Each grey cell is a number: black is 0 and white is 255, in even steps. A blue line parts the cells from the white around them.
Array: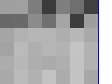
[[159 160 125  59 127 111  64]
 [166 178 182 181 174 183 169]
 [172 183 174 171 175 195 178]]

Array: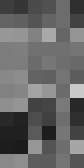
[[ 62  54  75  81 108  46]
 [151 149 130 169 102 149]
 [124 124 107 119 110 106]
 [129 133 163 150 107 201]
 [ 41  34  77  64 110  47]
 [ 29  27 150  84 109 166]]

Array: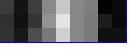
[[ 60  19  62 137 200 135 126   3  11]
 [ 50  24  78 121 208 135 122  16  17]]

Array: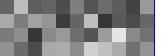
[[100 188  94 100  77 127  84 108  93  66 153]
 [123 142  55 137 153 110  84 155 228 137 114]]

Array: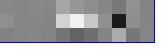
[[136 134 136 135 166 150 142 134 120 145 131]
 [130 133 134 131 117 100 111 132 171 119 133]]

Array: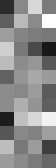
[[ 44 136 216 123]
 [157 132 125 121]
 [187 140 150  88]
 [140 136 156  91]
 [ 29 191 215 242]
 [189 121 156  63]]

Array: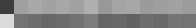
[[ 62 159 168 162 167 161 175 152 164 167 155 158 162 156]]
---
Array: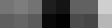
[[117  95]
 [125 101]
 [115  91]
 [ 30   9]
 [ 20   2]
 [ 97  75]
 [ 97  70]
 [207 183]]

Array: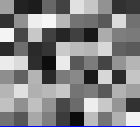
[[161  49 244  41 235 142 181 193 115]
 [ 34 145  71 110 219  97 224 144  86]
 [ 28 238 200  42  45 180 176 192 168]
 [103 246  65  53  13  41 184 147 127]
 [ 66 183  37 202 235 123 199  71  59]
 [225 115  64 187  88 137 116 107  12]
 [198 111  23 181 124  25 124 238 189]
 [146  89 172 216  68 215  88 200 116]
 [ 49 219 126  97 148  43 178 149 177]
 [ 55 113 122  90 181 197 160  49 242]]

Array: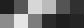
[[ 31 140]
 [ 86 229]
 [215 125]
 [187  42]
 [ 84  30]
 [ 48  37]]

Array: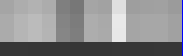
[[165 171 171  55]
 [173 181 181  55]
 [178 187 187  54]
 [172 179 180  54]
 [127 132 134  54]
 [119 124 126  54]
 [165 173 173  54]
 [162 169 170  54]
 [223 233 232  55]
 [158 165 165  55]
 [160 167 167  54]
 [161 167 167  55]
 [155 161 161  55]]

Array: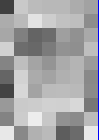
[[ 64 172 167 209 132 101  67 153 131 232]
 [201 186 128 109 190 210 215 202 204 136]
 [187 227 100 104 164 171 163 204 237 177]
 [184 205 108 123 148 163 187 209 199 186]
 [184 193 159 146 171 176 188 208 145  93]
 [172 190 145 143 180 181 185 216 139 107]
 [162 141 169 190 155 137 139 119 187 233]]

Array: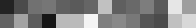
[[ 35  98]
 [ 75 163]
 [113  92]
 [118  22]
 [ 96 186]
 [ 90 187]
 [101 244]
 [193 127]
 [ 95 137]
 [105 120]
 [125  85]
 [ 90  75]
 [230 192]
 [158 216]]

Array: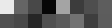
[[234  80]
 [101  72]
 [ 72  38]
 [  6  80]
 [164  90]
 [ 60 114]
 [ 78  62]
 [ 93  92]]

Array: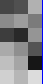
[[ 70 139  61 170 191 208]
 [ 80 157  41 143 165 182]
 [177 123 149  84  22 220]]
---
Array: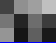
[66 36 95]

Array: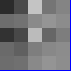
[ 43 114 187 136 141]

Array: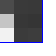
[75 55 61]

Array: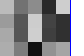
[187  86 207 146]

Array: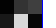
[  2 216]

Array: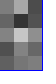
[125  52 143]

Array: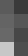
[91 86]
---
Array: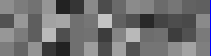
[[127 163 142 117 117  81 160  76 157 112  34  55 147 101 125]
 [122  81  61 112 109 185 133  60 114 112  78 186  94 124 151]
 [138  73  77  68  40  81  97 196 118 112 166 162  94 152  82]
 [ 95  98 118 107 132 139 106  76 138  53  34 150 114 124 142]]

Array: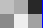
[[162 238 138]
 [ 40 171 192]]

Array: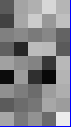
[[236 106 146 121 167]
 [156 167 118 108  91]
 [174 157 108 125 144]
 [180   8  47 156  12]
 [184  54 131 142 161]
 [ 90 185 188  38  96]
 [ 99 135 122 137 128]
 [191 152 204 167  66]
 [181 215 176 164  90]]

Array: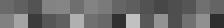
[[ 46 144 113  79 147  88 193  49 104 112 176  96  86  59 164 129]
 [100 112  85  78  71  82  94 101 122 131 111 133 131  83  96 106]]

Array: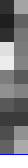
[[170  98]
 [145  78]
 [ 59  59]
 [ 75  88]
 [130 144]
 [ 90 125]
 [131 236]
 [123 223]
 [118  46]
 [ 98  31]
 [164  48]]

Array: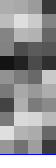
[[ 58 158 114 151]
 [104 171 179 223]
 [185 213 217 121]
 [138 123 175  67]
 [173 153 168 121]
 [201 105 123 146]
 [ 47  75  34  19]
 [ 86  91  77 130]
 [102 178 183 132]
 [132 203 222 188]
 [ 56 155 169 173]]
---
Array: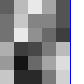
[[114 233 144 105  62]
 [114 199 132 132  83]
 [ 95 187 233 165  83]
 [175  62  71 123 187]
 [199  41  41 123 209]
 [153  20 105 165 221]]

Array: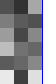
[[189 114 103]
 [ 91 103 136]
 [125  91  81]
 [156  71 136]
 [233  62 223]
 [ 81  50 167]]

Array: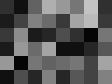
[[ 27 152 107 164  16  16  38  87]
 [ 57 141  27  38  78  48   5 118]
 [ 16  78  38 129  38  87  67 129]
 [ 27  67 129 107  57 164 186  57]
 [ 48  16  98 175 152 118 195  48]
 [152   5 118  98 107 118  67 164]]

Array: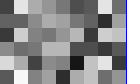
[[ 89 248 130 161  45 172 194 110 149]
 [ 66 228 172 149 119  78  89 228 110]
 [ 57 206 130 119 149 183  57 206 194]
 [217 172  66 139 130  22 194 228  57]
 [139 110 119 183 183  78  78  57  89]
 [ 98  98 139 172 161 119  98  45 161]]

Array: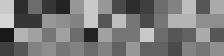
[[ 25 180 161 118 161 108  35 161 118 118 201 108  86  98 171  86]
 [ 63  86 130 142 118 130 108 130  98 151  98  98  74 130 118 142]
 [212  54  54 151 142 130 201  86 190 118  74 118 180 180 142 142]
 [201  45 108  54  35 151 201 151  74  45  63 108 130 190  86 171]]

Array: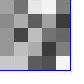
[[200 200  93  81 244]
 [150 190 172  59 127]
 [139 172  93 162  59]
 [162 115 232 244 127]
 [150  69 190 115 103]]
